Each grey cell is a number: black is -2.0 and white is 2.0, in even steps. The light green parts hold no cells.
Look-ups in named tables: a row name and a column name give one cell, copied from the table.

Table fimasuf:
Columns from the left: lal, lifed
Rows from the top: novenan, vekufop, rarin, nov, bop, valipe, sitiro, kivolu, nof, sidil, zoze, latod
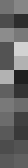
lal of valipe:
0.8
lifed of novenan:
0.1
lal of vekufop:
-0.8
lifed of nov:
1.3
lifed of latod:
-0.5
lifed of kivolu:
-0.3
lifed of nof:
-1.0
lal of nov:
-0.7
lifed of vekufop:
-1.3
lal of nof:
-0.3
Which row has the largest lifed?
nov

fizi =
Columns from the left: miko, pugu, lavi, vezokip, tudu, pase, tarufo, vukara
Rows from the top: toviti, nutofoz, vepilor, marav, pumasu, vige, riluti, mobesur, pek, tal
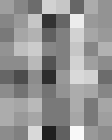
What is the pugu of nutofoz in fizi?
0.4
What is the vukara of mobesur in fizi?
0.6
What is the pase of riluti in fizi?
0.7
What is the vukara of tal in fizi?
0.2
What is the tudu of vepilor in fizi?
0.0
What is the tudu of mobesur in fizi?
-0.1
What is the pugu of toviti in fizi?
0.1
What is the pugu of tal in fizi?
0.0
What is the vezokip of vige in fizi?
-1.3
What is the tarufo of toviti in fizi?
0.7
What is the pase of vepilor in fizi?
1.3
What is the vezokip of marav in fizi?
0.1
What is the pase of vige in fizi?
1.4
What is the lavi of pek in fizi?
0.6
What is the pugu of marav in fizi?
1.0
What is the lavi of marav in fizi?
1.2
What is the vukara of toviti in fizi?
0.3
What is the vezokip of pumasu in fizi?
-0.7
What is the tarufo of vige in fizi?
1.3

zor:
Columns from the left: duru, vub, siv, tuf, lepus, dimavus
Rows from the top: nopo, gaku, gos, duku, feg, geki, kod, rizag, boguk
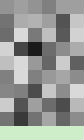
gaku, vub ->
0.7
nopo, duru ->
0.3
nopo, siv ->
0.3
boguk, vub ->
-1.1
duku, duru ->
1.3
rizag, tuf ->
-0.3
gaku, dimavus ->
1.1
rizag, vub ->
-0.7
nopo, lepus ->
0.5
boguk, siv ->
-0.2
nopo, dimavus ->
0.5
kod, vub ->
0.0
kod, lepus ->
0.2
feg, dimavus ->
-0.5
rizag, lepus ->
-0.8
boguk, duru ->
-0.2
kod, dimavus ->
1.4
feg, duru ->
1.0
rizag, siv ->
0.5
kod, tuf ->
1.1
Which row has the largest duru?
duku

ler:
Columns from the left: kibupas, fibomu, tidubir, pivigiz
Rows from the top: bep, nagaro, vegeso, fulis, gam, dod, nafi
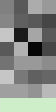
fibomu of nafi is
0.5
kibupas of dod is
1.1
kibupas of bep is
0.0
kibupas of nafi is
0.5
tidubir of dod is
-0.5
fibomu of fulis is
0.8
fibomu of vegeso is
-1.6
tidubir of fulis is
-1.9
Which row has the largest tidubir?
bep

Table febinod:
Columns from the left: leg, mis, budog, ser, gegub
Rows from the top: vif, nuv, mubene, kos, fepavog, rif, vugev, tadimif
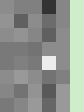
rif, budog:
0.2
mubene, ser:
-0.5
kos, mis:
-0.1
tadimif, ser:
-0.4
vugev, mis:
-0.2
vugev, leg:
0.1
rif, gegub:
0.0
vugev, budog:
0.3
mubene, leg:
0.2
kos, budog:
-0.2
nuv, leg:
0.3
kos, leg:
-0.1
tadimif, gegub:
0.4
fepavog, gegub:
0.2
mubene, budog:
0.1
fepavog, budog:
-0.1
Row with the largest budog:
tadimif

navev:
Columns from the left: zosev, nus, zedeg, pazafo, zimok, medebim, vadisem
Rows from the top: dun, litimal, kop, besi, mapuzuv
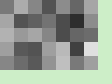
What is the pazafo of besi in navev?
0.5
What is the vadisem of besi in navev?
1.5
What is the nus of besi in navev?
-0.6
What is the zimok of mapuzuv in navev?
1.0
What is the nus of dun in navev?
0.7
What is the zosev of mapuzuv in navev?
0.1
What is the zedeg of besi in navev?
-0.7
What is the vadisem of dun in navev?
0.6
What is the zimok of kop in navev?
-0.8
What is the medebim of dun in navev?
-0.4
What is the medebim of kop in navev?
-0.4
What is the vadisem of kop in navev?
-0.3
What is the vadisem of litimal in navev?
0.2
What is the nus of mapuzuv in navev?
-0.3
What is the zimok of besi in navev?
0.9
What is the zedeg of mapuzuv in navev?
-0.6
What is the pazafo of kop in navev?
0.1

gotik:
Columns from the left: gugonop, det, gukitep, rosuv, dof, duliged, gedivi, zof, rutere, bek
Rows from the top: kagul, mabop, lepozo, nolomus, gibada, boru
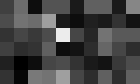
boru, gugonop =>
-1.2
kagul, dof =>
-0.7
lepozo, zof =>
-0.2
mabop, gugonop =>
-0.8
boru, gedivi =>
-1.3
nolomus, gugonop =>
-1.0
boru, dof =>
0.5
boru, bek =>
-0.5
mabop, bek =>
-1.7
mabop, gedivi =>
-1.5
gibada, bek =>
-0.8
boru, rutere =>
-1.3
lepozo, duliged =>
-0.9
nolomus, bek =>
-1.3
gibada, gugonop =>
-1.5
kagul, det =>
-0.3
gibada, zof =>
-1.7
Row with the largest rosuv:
mabop

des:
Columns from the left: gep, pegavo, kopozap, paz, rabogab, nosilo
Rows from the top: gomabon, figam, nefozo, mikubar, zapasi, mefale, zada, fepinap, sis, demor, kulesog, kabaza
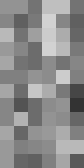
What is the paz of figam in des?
1.3
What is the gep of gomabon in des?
0.3
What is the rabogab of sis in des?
0.2
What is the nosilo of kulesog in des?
0.9
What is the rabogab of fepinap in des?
0.3
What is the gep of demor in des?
0.6
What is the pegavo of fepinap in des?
-0.7
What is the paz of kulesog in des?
0.2
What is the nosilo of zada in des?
-0.9
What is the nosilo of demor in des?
0.0
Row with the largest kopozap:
zada

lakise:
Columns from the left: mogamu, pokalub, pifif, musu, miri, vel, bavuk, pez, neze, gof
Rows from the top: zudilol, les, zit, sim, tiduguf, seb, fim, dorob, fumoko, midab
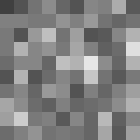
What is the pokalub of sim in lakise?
0.8
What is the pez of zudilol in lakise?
0.0
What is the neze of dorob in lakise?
0.2
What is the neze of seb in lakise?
-0.6
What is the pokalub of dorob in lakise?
0.2
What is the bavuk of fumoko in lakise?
-0.4
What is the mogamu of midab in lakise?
-0.3
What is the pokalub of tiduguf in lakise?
0.1
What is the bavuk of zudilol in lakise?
0.1
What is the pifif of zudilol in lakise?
-0.2
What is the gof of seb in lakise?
-0.1
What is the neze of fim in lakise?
0.0
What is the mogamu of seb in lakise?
-0.7
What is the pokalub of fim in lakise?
0.1
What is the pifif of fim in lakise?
-0.4
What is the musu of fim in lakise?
0.4
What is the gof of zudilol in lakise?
-0.6
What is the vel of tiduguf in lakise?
0.8
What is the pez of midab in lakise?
0.6

